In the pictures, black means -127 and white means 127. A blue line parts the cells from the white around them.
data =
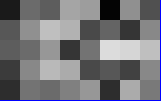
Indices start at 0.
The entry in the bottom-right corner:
-6
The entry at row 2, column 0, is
-34
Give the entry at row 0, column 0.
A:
-101
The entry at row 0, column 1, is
-20
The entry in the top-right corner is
-47
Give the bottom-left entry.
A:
-82
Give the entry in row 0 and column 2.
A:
-34
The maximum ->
92
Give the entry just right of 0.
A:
23
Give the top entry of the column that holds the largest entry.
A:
-123
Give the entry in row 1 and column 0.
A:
-40

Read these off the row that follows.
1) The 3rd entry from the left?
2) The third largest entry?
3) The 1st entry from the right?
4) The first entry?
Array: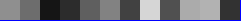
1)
-106
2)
43
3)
-77
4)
15

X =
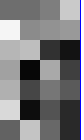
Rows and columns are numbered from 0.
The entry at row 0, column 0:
-17
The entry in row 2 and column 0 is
54
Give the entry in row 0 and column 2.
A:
-1
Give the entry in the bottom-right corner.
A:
-86
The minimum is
-120
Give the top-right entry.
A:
74
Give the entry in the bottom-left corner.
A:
-29
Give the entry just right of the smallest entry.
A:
41
